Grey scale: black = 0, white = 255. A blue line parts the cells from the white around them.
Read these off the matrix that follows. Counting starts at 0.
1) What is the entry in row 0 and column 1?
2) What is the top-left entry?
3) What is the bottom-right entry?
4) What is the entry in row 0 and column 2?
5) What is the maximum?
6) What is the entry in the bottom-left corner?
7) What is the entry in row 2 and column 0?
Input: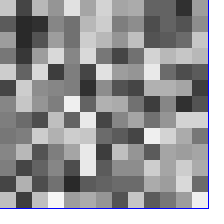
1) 69
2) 198
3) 239
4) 184
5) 246
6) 191
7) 157

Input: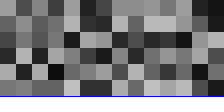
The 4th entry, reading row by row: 62
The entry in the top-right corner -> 20
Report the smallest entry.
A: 13
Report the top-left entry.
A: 157
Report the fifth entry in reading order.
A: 157
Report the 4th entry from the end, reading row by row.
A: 165
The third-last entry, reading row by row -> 185
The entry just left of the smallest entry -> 171
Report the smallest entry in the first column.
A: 41
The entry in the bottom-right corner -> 26
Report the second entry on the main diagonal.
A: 141
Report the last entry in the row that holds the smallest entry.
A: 112
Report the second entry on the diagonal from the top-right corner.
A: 92
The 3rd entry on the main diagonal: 85
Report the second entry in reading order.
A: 77
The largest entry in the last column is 179
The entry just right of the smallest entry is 105
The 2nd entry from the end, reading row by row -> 77

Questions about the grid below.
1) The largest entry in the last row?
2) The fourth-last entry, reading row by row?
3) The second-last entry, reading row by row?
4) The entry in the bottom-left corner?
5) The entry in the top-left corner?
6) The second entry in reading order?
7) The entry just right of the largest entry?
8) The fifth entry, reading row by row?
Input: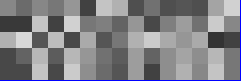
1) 203
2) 177
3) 196
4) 72
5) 135
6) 107
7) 85
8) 150

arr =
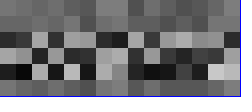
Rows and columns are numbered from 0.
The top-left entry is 117
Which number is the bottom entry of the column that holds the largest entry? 102
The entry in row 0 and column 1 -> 110
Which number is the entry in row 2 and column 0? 43
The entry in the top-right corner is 125
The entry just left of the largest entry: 29
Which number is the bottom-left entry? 117
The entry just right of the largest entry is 185
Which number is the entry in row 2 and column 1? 57
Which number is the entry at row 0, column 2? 102
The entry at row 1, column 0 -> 102
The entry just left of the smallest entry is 29
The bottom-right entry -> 125
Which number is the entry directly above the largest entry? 57
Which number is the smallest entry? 8
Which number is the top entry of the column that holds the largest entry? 102
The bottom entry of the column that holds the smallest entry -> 102
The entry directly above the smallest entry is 145
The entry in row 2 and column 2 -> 165
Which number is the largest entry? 200

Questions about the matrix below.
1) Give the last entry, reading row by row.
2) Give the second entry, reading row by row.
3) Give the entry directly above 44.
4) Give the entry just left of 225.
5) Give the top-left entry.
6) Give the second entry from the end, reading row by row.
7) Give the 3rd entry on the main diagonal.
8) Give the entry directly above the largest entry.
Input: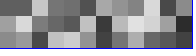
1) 66
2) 95
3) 139
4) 186
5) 95
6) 88
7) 73
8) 131
